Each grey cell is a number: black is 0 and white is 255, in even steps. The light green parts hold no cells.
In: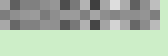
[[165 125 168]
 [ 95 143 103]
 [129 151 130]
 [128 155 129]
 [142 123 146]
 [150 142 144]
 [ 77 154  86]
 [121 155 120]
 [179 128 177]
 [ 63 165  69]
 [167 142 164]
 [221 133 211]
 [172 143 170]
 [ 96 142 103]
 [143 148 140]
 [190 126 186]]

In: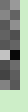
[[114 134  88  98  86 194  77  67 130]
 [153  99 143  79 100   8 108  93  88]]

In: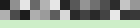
[[ 27 176]
 [144  75]
 [229  28]
 [105 174]
 [179 155]
 [230  93]
 [ 37 216]
 [ 88  41]
 [148  66]
 [112  41]
 [ 79  67]
 [ 44 232]
 [197  51]
 [151  56]]

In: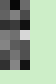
[[ 91  98  47 124 132  75  48]
 [  7 128  58 112  92 115 133]
 [107  74  17 215  82  80  19]]

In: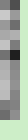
[[128 201 153 169 194 114 174 179 190 187 125 109]
 [ 79 154 110 176 124  31 136 141 146 133 130 142]]

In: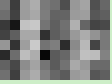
[[121 110  57  66 150  41  98 112]
 [ 61  65  22  95  51 109  72  63]
 [157 156 194 168 158 189 141 153]
 [173 168 200 168 202 173 163 172]
 [122 125 116  48 115   7 117 128]
 [112  99  95  94 126  91  91 103]
 [ 78 100 112 109  44 103 114  91]
 [152 155 176 153 138 149 169 154]
 [164 158 101 172 184 192 153 161]
 [ 80  87  68 147  68 188 107  86]
 [103  95  73 121 121 130 106  95]]
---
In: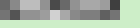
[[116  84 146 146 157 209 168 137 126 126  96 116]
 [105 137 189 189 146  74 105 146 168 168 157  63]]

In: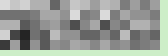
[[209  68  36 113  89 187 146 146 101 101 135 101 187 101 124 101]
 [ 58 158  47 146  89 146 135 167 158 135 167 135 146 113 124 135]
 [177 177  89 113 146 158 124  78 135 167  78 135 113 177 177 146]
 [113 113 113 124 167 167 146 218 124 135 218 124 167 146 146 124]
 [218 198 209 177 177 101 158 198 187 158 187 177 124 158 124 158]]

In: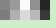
[[124 175 218 186  56]
 [133 154 251 144  37]]

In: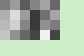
[[124 156  91 133 165 103]
 [196 145 103  69 241  69]
 [185 208 133  57 145 124]
 [176 219 156  57 113 165]]

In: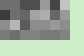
[[111 111  79  79 153  69 194]
 [141 182  90 141 141 153 141]
 [ 59 111 102 163 173 102 153]
 [121 111 130 130 121 121 130]]

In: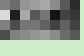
[[128  76 117 117  97  66  97  66]
 [ 76 128 139 149 158 139 107  88]
 [128 107 149 158 169 139  88  43]
 [218  31 169  88 117  20  66  55]]

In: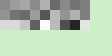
[[147 116 107 157  87 186 147 177 126]
 [138 157 166 138 177 107 138 116 126]
 [217 217 197  96 251 186  78  37 228]]
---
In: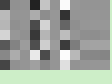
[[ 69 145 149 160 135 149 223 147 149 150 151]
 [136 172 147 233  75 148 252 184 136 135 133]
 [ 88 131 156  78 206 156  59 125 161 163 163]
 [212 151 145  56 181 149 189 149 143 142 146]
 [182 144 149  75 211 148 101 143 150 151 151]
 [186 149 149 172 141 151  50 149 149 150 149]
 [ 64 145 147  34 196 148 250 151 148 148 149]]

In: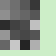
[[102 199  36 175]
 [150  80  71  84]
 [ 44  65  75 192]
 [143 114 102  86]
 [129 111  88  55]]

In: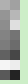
[[ 89  35]
 [245 237]
 [ 97  71]
 [124 108]
 [131 116]
 [141 223]
 [149 183]
 [176 161]]

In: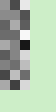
[[169  64 216]
 [ 71 190 109]
 [129 111 189]
 [ 92 133 216]
 [169 133  23]
 [108 108 248]
 [ 99 171  93]
 [139 138  82]
 [150  75 232]]

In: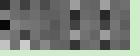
[[194 113 203 103 135 100  99  52 106 111  52 104  91]
 [128 115  65 114  94  92 108 156 114 101 156 112 105]
 [  8 130 118 115 105  87 104  66 119 111  66 117  93]
 [128 109 102 110  96  96 105  41 107 103  39 109 101]
 [ 40 106  65 105  76 100 106 157 103 100 159 105 111]]

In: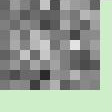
[[120 138 134  62 139 176  93 119 136 129]
 [ 98  78 105 105  42 142 136 179 133 137]
 [124 150 113 165 130 162 125  94  75  87]
 [ 97 123 194 108 198 150 126 100  84 144]
 [122 169 131 182 204 114 153 226 134 159]
 [117 161 111 186 151 124 122  70 138 139]
 [127 109 140 126  69  90 170 126  98 158]
 [110 125  89 109  95  99 141 120 182 168]
 [100 154 129  99 195  80 177 156 148  99]]
